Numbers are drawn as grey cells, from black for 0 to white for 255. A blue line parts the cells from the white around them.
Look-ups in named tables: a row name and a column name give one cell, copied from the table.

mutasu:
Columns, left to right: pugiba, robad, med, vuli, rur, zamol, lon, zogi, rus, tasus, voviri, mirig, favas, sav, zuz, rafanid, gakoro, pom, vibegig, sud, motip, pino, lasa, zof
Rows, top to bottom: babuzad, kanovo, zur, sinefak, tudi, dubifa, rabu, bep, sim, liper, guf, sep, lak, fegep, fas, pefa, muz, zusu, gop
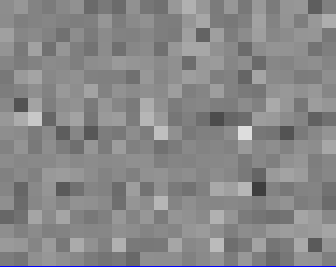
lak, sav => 142
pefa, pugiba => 103
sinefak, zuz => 167
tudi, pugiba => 133
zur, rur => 113
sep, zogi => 138
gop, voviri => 143
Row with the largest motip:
lak

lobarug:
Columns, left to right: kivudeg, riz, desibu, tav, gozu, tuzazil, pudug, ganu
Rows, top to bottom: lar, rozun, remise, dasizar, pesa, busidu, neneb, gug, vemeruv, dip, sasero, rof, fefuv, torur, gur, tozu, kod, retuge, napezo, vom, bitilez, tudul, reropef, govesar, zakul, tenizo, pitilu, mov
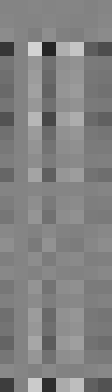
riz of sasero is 131
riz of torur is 132
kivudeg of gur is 125
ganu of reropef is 117
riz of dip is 131
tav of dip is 106
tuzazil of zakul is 159
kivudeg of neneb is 105
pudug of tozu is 123
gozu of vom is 131
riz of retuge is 133
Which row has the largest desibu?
dasizar

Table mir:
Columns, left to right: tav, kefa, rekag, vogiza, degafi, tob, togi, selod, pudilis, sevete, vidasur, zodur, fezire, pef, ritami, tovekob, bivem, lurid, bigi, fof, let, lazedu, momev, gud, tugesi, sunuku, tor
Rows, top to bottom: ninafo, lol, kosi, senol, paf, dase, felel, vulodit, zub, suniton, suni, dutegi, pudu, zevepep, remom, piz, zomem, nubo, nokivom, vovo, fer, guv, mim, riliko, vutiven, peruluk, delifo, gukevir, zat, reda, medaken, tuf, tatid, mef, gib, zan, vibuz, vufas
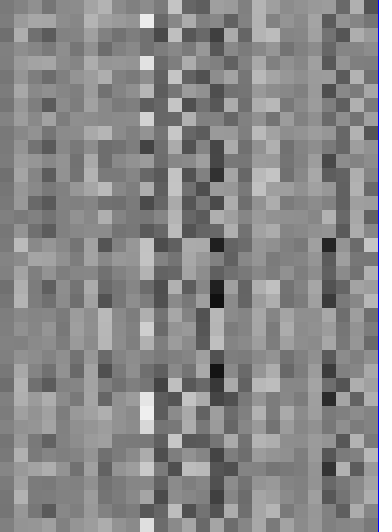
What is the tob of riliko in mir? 159
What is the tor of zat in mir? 175
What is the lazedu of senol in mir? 129
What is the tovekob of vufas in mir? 165
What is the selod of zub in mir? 137
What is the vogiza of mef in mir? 174
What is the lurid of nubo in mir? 108
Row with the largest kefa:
nubo

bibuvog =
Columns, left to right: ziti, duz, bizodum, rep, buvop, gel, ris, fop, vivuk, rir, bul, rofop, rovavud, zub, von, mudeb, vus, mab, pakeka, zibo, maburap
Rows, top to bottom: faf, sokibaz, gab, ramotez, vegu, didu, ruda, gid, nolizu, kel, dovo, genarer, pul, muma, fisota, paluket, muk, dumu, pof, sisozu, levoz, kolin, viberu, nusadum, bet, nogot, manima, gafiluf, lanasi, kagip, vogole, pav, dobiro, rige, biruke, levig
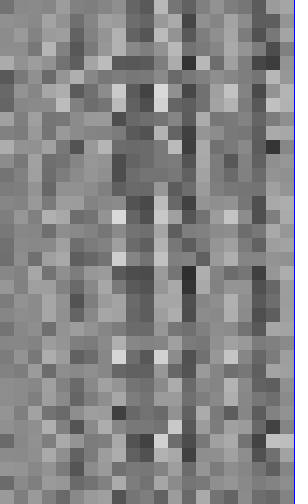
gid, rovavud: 101
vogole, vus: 160
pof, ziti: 111
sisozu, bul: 75
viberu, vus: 174
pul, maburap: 144
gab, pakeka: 81
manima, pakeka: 95
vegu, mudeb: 109
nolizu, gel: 140
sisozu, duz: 130
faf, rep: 134
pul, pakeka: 107
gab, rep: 155
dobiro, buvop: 143
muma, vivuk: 95
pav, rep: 126

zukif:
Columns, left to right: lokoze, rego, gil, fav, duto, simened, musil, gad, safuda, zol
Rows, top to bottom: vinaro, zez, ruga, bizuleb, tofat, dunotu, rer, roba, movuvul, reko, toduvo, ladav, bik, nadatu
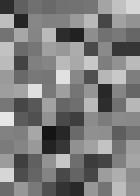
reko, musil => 144
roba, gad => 45
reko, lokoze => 130
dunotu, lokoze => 154
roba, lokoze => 119
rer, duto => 159
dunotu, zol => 126
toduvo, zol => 159
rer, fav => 121
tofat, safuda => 146
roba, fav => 162
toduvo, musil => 162
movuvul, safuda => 139
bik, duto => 72
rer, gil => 224
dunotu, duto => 225
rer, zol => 102
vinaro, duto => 113
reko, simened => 106
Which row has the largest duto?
dunotu

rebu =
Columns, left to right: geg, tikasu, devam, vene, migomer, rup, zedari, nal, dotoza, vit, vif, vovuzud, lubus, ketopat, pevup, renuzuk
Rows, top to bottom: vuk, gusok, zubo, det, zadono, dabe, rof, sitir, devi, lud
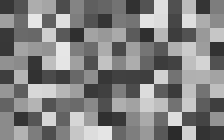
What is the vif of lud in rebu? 153
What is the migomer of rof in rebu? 182
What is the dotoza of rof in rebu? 126
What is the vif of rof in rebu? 220
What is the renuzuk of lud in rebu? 58
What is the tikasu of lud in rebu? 179
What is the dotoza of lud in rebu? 103
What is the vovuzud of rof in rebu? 93
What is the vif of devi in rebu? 170
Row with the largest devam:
gusok

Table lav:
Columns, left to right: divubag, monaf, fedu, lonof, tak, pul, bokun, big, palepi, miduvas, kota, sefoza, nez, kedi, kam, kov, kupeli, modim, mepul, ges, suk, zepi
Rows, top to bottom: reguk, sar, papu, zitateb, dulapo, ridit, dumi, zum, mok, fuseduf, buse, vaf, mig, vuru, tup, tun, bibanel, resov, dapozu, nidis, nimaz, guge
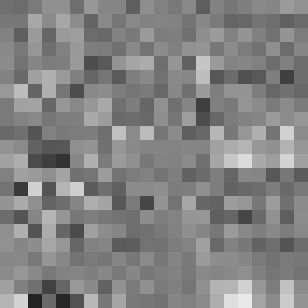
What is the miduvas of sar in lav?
137
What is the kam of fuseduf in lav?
104
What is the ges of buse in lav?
144
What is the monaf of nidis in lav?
150
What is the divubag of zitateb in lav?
136
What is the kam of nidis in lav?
136
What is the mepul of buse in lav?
151
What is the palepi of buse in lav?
151
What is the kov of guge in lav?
174
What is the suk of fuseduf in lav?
208
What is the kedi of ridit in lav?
135
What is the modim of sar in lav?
103
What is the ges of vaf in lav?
157
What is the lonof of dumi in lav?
175
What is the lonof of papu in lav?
102
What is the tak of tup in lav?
109

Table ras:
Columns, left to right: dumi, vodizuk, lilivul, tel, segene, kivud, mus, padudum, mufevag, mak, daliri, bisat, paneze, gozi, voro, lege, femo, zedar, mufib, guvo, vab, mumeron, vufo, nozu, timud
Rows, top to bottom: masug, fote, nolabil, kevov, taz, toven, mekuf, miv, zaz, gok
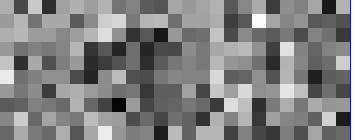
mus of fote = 139
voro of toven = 131
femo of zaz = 132
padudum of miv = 66
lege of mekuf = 198
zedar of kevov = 186
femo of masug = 88
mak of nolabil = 50
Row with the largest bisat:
fote

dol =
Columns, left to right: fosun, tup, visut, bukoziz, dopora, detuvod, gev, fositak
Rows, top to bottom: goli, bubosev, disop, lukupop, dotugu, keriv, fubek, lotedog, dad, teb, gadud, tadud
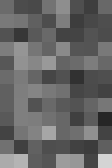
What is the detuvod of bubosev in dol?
61
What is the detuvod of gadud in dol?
65
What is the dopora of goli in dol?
142
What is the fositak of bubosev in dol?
78
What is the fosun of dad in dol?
89
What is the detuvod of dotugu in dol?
107
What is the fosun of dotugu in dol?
87

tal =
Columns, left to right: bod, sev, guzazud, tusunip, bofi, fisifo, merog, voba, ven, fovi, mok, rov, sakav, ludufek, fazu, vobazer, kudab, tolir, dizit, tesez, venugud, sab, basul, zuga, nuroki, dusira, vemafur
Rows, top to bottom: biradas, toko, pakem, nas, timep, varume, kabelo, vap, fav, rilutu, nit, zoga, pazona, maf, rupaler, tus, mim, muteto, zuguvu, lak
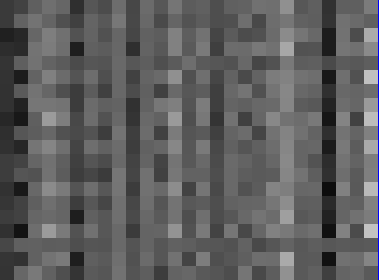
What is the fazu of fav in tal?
120
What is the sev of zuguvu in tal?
50
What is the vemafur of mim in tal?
194
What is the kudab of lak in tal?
77
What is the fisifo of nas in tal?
30
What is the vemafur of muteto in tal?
90
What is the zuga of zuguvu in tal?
17
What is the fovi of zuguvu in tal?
81
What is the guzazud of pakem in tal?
102
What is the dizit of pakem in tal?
81
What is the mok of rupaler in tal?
110
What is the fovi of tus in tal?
74
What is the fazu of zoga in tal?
105
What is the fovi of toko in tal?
72
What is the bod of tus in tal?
61
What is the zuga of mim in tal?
17
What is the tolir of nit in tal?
85

